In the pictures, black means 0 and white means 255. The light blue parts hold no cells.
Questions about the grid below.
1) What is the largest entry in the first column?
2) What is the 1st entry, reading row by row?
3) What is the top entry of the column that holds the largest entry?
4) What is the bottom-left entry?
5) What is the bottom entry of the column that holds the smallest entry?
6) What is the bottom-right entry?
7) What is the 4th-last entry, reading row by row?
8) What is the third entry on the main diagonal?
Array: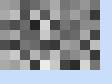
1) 180
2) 159
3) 139
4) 169
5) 56
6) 117
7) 66
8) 106

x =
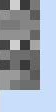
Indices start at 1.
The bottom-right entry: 110
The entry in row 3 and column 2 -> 121
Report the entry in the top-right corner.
121
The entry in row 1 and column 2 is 207
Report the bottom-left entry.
154
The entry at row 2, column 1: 145
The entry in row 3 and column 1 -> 121
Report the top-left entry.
69

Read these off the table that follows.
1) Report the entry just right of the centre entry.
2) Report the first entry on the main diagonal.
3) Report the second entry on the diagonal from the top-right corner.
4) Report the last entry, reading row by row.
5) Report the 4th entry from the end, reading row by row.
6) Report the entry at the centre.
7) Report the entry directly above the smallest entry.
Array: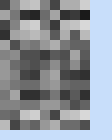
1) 140
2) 69
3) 58
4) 79
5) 174
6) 99
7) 207

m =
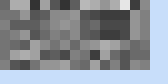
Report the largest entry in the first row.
230
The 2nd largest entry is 184
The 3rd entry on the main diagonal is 94
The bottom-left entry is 128
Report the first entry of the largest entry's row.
106
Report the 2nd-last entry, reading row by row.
138
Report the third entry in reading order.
173
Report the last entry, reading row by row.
128
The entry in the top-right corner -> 138
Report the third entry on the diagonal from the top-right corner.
73
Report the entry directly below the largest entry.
61
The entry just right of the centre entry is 94
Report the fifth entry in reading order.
161
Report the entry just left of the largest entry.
173
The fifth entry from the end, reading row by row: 94
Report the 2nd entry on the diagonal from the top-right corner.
149
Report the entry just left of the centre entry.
116

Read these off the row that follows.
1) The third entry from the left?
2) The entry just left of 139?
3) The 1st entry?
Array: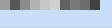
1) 139
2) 87
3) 157

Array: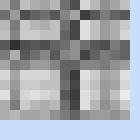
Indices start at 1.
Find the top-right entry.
192
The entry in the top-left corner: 173
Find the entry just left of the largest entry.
192
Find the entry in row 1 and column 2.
123
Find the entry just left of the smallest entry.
88
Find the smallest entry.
48
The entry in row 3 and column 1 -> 183
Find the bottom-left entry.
173
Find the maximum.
235
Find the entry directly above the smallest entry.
133
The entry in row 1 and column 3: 192
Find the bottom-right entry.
164
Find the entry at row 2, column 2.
155
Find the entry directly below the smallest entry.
173
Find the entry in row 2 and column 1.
111
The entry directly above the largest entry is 213
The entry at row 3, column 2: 123
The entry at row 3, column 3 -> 202
